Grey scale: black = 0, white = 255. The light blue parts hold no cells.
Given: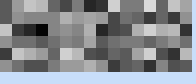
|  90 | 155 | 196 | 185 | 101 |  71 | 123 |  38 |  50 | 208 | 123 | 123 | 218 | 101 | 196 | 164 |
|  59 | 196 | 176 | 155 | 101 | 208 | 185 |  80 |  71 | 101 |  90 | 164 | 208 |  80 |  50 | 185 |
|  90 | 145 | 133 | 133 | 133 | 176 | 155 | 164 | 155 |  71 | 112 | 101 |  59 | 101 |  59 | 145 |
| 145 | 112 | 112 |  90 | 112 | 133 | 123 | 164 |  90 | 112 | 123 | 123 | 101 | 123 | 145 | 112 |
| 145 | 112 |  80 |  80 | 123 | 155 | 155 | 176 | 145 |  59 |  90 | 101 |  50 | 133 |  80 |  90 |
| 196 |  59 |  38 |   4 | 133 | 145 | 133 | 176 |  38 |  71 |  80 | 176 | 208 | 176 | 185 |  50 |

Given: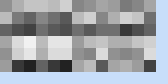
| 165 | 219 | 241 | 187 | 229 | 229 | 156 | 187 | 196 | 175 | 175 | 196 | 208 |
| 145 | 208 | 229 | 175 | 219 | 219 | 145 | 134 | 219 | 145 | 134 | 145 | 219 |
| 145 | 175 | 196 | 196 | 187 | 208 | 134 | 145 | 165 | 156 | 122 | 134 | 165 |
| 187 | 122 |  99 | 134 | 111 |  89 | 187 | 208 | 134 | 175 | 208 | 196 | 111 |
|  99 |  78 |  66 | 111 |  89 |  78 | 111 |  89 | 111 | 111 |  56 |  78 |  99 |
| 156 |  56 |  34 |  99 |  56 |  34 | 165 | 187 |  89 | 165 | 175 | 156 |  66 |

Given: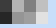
|  38 | 149 | 158 | 225 |
|  60 | 180 | 128 | 192 |

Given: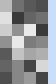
| 205 | 145 | 233 |  58 |
|  89 | 195 | 166 | 175 |
|  78 | 135 | 154 |  69 |
| 145 | 233 | 124 | 135 |
| 224 |  58 | 100 | 112 |
| 186 | 112 |  89 |  78 |
| 100 | 135 |  69 | 215 |

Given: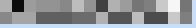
| 136 | 165 | 165 |  96 |  96 |  96 | 108 | 108 | 177 |  85 |  85 | 189 |  76 |  76 | 201 | 127 |
| 177 |  12 | 156 | 147 | 147 | 136 | 189 | 147 |  64 | 177 | 156 | 117 | 127 | 201 | 246 | 117 |

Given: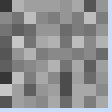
| 137 | 116 | 189 | 137 | 125 | 149 | 125 | 189 | 125 |
|  85 | 149 | 178 | 125 | 137 | 137 | 125 | 137 | 107 |
|  54 | 178 | 159 | 159 | 159 | 149 | 168 |  85 | 149 |
|  85 | 159 | 149 | 137 | 168 | 107 | 168 | 125 | 168 |
|  95 | 125 | 137 | 149 | 178 | 116 | 168 |  95 | 159 |
|  54 | 189 | 125 | 168 | 137 |  76 | 159 | 107 | 149 |
|  95 | 199 | 116 | 168 | 178 | 116 | 189 | 137 | 178 |
| 116 |  95 | 107 | 149 | 149 | 107 | 125 | 116 | 149 |
| 199 | 159 |  95 | 149 | 159 |  76 | 168 | 168 | 137 |

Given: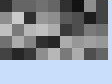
| 192 | 122 | 183 | 192 | 172 |  57 |  78 | 122 | 113 |
| 113 | 172 | 132 |  48 |  38 | 172 | 151 | 160 | 151 |
|  48 | 101 | 101 | 113 | 101 |  48 |  19 | 142 |  67 |
|  67 |  38 |  57 | 142 | 183 | 122 | 172 |  78 | 101 |
| 142 | 202 |  48 | 151 | 142 |  90 |  78 |  29 |  67 |

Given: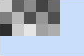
|  46 | 205 | 229 | 161 | 173 |
| 205 |  97 | 138 |  67 | 106 |
| 127 | 184 |  79 | 150 |  79 |
